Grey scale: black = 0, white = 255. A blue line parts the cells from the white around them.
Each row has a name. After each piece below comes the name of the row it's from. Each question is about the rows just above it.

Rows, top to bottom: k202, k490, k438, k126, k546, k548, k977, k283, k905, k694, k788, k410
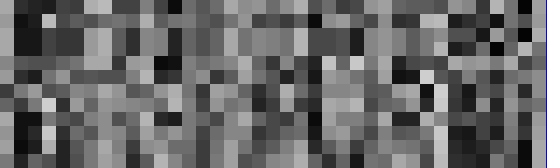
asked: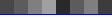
k788
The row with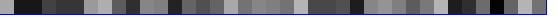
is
k126
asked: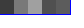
k410

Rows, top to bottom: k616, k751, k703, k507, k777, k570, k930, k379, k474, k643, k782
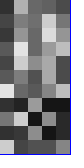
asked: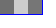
k751
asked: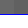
k616
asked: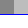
k930
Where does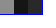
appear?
k643
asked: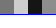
k474
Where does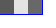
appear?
k507
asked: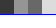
k703

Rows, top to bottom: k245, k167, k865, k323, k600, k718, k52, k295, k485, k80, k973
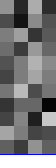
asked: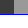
k323
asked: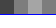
k718
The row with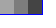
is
k80

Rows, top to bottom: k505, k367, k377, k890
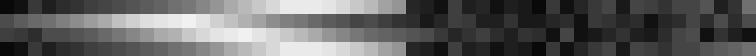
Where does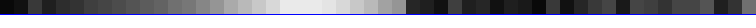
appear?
k505
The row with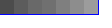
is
k367
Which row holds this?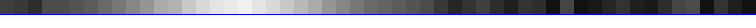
k377

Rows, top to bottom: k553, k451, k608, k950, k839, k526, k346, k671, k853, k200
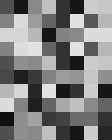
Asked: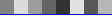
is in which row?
k451
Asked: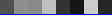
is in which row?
k200

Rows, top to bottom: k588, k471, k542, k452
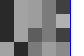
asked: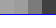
k588
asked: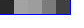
k588
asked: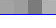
k471

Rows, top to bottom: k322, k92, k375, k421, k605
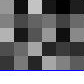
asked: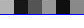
k375
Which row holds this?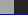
k421

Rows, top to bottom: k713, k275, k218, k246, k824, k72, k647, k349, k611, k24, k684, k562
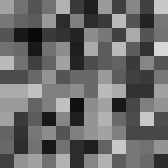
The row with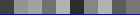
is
k562
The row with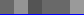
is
k72
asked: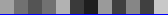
k713
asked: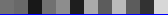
k246
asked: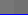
k684
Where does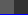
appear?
k246

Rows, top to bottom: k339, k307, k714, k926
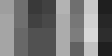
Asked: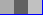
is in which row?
k926
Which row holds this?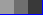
k339
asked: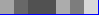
k714

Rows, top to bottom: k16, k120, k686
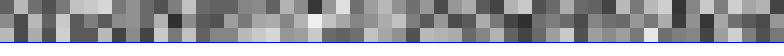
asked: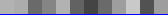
k686
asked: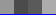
k120
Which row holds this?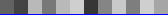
k16

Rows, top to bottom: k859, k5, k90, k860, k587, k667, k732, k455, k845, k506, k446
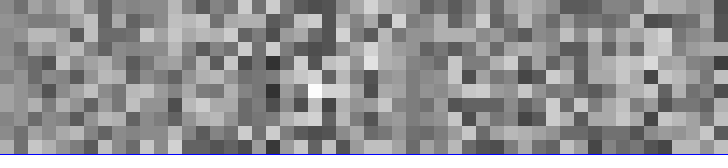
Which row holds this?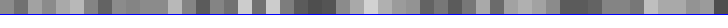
k859
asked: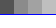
k732
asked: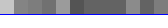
k455
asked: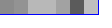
k90

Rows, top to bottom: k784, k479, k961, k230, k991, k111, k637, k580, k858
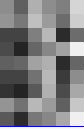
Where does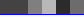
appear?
k961
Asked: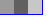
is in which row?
k580
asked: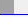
k230

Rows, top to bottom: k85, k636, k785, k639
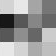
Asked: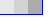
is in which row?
k639
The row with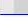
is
k639
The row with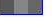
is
k636
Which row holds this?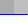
k639

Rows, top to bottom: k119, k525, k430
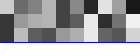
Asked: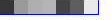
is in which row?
k525
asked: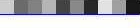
k119
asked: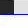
k119
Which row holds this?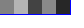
k119
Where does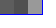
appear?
k430
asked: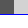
k430

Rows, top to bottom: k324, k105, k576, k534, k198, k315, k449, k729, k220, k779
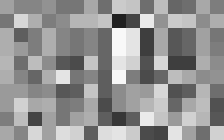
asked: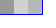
k220
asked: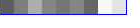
k576
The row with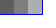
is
k576
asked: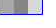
k779
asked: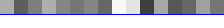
k576
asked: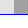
k779

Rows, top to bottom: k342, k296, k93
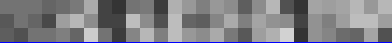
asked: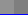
k296
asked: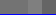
k93
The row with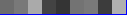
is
k342
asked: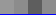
k342
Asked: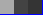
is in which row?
k342
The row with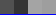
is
k342
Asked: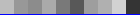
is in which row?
k93

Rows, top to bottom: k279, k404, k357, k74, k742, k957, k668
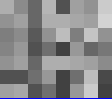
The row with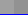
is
k279
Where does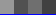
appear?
k74
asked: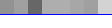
k404
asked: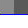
k357
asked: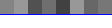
k74
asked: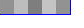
k357

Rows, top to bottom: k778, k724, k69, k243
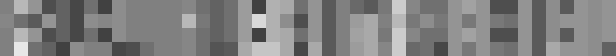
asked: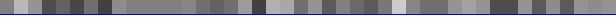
k778
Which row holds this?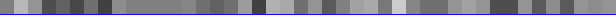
k69

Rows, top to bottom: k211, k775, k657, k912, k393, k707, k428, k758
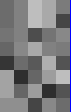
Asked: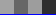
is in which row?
k428
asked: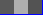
k393
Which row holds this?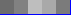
k211

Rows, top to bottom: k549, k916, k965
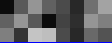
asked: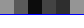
k916
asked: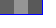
k916
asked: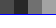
k549
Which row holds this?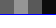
k916

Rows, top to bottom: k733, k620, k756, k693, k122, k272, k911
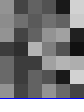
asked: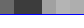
k122
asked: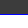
k122

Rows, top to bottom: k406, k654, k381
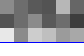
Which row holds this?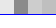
k381
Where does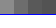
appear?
k406

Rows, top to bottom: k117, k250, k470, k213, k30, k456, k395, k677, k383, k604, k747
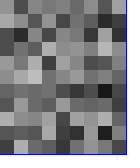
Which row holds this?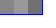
k456
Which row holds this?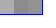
k213
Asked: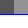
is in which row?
k250
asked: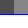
k117
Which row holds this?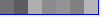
k213

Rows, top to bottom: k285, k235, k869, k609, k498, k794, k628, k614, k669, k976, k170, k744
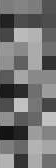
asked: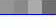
k609
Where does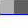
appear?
k869
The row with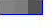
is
k285
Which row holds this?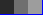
k628
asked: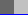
k669

